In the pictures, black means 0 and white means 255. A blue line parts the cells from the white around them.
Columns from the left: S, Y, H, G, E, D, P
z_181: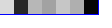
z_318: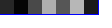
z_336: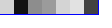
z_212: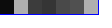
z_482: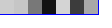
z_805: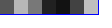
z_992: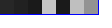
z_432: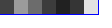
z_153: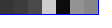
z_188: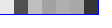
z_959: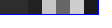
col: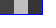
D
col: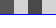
E
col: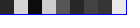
S
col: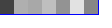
P
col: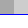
D
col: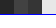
S
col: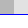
D

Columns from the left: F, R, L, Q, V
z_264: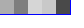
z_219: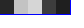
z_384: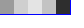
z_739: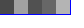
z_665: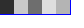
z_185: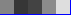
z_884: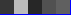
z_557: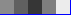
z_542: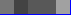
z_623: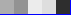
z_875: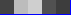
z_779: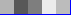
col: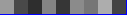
F
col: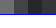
L
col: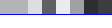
V

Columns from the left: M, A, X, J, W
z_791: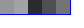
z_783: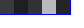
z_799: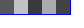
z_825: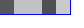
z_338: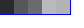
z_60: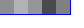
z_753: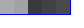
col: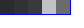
X
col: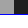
A
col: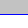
A
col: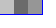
X

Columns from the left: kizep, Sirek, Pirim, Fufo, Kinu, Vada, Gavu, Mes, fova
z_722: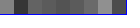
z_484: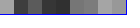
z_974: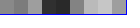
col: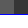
Fufo
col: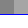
kizep
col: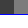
Sirek
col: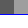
Pirim

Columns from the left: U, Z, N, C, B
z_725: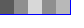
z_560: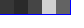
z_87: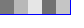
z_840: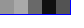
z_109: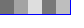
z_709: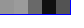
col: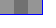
U
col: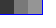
U
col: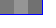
U
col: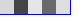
N
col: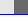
N
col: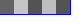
B

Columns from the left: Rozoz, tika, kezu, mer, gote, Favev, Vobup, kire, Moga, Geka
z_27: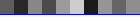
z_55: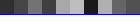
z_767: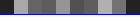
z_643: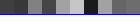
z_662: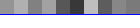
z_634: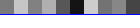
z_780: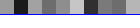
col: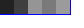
Rozoz
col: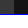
Favev

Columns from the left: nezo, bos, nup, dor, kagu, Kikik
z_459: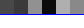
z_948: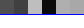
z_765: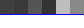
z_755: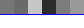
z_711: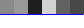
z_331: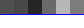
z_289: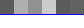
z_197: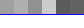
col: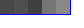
nezo
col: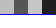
nup

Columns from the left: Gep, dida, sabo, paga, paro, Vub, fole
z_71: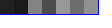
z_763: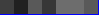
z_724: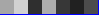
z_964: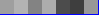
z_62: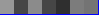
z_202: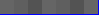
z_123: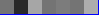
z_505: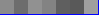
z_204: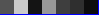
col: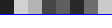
dida
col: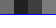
Vub

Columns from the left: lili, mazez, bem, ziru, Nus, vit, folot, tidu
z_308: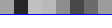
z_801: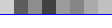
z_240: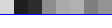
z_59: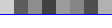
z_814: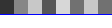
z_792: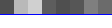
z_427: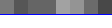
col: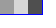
Nus
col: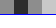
bem

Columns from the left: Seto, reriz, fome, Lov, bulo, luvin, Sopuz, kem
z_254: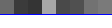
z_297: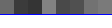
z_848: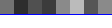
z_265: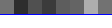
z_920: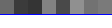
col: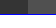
fome
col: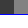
Lov
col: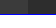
reriz
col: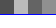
luvin
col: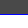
bulo
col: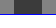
Lov
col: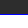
reriz

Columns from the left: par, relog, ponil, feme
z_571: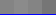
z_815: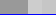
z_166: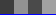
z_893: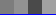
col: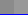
relog
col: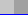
feme
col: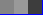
par
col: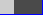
ponil
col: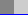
ponil

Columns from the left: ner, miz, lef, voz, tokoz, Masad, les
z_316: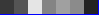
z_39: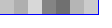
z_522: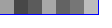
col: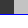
ner
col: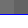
tokoz

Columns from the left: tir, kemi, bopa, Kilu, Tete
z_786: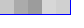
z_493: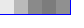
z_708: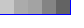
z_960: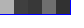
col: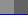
Tete
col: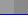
bopa

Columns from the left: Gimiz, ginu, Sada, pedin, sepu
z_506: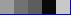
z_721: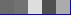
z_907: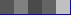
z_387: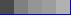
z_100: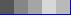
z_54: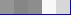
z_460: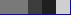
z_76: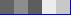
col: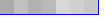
sepu
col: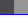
Sada
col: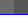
Gimiz

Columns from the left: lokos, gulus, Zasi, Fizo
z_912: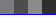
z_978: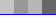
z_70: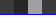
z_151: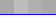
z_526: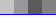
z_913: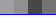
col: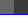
Fizo
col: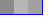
Zasi

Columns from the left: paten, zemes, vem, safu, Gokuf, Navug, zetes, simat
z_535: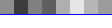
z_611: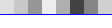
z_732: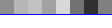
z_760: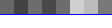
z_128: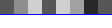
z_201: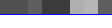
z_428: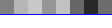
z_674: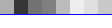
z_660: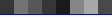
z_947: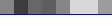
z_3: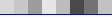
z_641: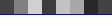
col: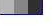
zetes
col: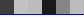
Gokuf
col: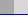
zetes
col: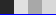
zetes
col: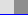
paten
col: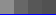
paten

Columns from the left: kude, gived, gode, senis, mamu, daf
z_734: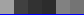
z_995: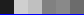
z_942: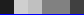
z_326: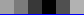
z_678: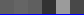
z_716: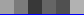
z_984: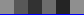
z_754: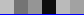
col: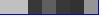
gode
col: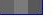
gived

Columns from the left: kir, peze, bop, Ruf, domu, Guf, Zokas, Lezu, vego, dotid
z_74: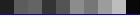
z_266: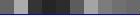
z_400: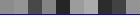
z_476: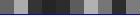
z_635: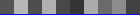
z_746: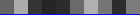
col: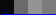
dotid
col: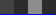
vego
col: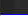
domu
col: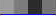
Lezu
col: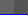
kir
